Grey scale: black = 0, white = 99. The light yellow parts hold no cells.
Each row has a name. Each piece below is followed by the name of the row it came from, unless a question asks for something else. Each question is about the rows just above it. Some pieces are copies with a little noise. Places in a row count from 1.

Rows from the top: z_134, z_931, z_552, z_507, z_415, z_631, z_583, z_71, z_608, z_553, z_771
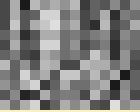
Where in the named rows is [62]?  z_771, 14
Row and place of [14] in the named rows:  z_553, 3
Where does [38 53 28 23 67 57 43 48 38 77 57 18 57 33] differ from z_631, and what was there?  2, [48]

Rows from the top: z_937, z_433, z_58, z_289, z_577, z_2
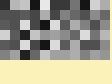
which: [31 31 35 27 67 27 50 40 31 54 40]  z_433
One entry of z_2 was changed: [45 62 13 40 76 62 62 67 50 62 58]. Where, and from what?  1, [50]

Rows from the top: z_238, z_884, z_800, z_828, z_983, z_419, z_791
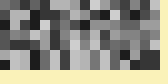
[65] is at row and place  z_419, 1
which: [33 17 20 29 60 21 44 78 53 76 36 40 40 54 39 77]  z_983
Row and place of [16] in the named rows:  z_791, 14
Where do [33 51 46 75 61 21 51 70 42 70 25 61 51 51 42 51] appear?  z_828

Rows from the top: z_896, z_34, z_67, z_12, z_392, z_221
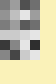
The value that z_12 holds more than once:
[79]
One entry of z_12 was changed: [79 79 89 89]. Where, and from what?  3, [84]
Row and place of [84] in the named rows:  z_12, 3
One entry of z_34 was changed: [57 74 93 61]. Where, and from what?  3, [89]
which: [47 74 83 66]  z_34
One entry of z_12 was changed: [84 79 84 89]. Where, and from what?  1, [79]

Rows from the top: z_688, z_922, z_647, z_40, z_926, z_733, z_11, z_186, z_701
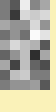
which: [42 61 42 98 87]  z_40
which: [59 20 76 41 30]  z_11
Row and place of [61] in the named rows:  z_701, 4
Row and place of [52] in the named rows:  z_688, 4
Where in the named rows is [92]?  z_688, 3
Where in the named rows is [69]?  z_926, 4

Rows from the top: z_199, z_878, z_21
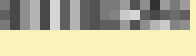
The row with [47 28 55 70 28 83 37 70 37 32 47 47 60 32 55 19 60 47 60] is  z_199
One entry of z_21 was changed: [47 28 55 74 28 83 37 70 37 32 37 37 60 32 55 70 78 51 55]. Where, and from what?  4, [70]
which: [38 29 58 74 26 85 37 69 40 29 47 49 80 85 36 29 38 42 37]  z_878
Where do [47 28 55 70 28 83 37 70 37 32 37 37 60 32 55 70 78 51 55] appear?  z_21
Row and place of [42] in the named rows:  z_878, 18
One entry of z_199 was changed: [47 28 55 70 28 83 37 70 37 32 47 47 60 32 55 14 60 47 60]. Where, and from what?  16, [19]

